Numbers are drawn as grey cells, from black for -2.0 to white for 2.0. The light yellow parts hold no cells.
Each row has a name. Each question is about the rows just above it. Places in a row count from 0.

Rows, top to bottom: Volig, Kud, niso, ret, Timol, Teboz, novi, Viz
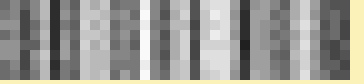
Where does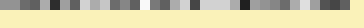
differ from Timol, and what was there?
2, [-0.5]
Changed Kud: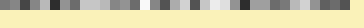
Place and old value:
29, [0.7]
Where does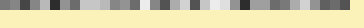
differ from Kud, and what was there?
14, [1.9]
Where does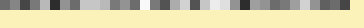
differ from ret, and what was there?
15, [0.1]

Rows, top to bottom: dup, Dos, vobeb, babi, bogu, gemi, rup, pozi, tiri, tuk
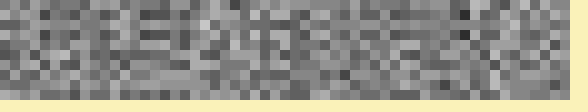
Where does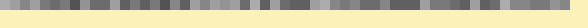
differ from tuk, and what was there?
4, [-0.3]
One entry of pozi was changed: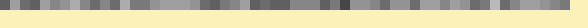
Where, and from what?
5, [-0.1]
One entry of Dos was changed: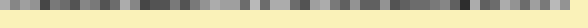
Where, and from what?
55, [0.7]
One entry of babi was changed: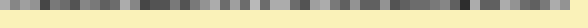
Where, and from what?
10, [-0.7]
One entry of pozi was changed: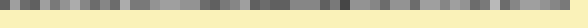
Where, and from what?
18, [0.5]

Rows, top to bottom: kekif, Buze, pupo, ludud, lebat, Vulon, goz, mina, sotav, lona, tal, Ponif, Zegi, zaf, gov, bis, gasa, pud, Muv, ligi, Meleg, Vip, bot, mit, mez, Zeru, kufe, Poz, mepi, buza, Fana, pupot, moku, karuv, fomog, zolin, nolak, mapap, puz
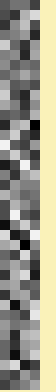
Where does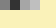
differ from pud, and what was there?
2, [0.4]
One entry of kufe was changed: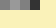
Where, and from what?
1, [0.6]
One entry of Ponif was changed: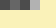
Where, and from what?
0, [-0.6]
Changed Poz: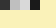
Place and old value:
1, [0.8]
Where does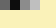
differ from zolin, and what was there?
3, [1.2]
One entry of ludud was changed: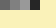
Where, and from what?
0, [-0.2]
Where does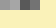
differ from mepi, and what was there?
3, [-0.4]

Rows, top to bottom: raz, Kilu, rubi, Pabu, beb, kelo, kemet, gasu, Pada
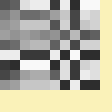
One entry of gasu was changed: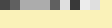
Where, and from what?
2, [0.5]
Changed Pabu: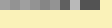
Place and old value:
9, [-0.5]
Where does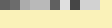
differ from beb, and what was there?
6, [1.3]
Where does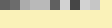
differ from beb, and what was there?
9, [1.3]
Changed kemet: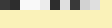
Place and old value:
4, [1.9]
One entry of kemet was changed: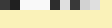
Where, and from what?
1, [-1.3]

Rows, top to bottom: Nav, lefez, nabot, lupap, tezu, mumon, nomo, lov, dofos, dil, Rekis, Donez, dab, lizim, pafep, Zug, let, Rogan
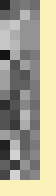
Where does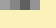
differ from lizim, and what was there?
3, [0.1]
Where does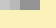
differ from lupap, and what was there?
1, [0.7]
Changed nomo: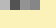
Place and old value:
2, [0.5]
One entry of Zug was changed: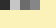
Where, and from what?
1, [1.3]

